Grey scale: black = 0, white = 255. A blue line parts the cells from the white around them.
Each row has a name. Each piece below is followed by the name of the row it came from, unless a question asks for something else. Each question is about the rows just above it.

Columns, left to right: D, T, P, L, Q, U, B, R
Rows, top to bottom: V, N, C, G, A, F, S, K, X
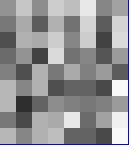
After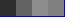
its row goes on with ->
[120 128 155]
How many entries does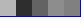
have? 5
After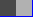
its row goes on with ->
[170 232 107 162 240]
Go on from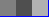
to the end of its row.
[120 170 128 155  92]

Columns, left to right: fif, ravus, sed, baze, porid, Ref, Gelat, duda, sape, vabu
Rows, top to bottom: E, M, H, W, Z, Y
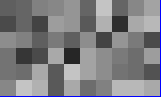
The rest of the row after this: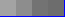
[82]
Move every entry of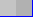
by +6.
[202 183]

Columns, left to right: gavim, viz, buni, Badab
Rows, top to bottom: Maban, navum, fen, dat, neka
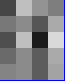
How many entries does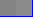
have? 2
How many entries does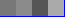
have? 4
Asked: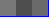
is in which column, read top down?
gavim
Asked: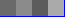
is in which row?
dat
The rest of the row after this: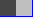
[147 126]
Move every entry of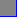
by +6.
[138]
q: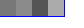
navum

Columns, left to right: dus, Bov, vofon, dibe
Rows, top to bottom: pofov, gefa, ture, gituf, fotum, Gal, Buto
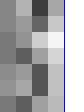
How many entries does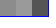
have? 3
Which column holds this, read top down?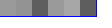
Bov

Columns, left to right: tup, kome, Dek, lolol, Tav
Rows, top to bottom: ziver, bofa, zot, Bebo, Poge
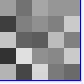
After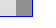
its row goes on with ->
[135 201]
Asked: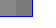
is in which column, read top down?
lolol
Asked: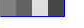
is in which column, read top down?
kome
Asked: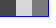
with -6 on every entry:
[ 64 209 116]
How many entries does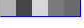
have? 5

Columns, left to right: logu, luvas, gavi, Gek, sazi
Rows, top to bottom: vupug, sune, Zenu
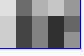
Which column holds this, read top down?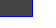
luvas
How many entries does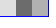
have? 3

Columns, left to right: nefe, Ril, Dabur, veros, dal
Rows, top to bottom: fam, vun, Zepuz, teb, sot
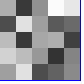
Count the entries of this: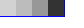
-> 4
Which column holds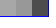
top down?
Dabur
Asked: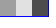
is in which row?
sot
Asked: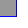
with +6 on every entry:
[158]
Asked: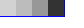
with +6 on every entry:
[216 194 158  57]

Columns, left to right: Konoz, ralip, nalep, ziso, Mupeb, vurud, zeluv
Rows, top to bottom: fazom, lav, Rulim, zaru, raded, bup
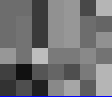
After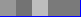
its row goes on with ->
[137 115]
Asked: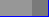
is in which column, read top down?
Mupeb
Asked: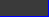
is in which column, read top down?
nalep

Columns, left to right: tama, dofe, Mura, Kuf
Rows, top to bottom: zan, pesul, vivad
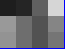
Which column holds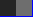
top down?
dofe
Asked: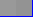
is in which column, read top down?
tama
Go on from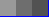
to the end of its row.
[133]

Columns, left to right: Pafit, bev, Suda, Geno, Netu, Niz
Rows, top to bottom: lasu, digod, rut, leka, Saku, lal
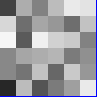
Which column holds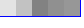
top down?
Niz
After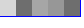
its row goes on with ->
[194]

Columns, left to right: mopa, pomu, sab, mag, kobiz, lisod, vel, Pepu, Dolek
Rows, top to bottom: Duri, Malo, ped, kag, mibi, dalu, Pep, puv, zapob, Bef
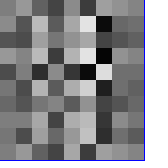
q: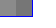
puv
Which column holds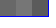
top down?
Dolek

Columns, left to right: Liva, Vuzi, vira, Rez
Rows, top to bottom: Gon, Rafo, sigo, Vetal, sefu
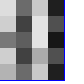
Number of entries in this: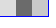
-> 3
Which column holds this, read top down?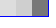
Liva
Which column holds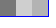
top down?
Liva

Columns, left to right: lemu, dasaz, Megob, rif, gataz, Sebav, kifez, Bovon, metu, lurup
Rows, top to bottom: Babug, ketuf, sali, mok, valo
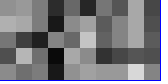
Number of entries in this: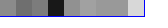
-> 9
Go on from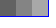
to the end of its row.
[91]
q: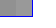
Babug
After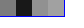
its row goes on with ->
[153 153 216 132]
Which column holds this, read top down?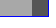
metu

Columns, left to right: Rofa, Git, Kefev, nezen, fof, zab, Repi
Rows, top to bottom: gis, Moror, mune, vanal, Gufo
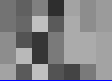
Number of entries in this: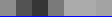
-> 7
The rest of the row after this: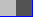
[ 68 122 163]

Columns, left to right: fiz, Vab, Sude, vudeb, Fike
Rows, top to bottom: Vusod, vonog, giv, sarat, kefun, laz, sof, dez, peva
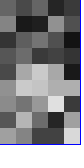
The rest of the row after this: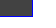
[217]
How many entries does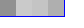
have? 4
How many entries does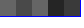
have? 5
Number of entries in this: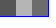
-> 3

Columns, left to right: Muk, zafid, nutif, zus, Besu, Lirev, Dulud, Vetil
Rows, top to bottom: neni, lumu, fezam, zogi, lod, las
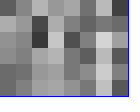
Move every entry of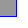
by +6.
[158]
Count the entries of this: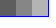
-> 3
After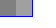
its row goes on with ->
[166 146 120 192  88]
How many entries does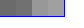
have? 4
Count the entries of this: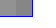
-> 2
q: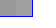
lod

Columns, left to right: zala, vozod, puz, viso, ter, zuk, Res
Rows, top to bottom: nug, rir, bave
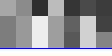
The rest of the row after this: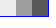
[208 132]
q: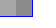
nug
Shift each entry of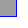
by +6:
[164]
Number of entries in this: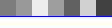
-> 7

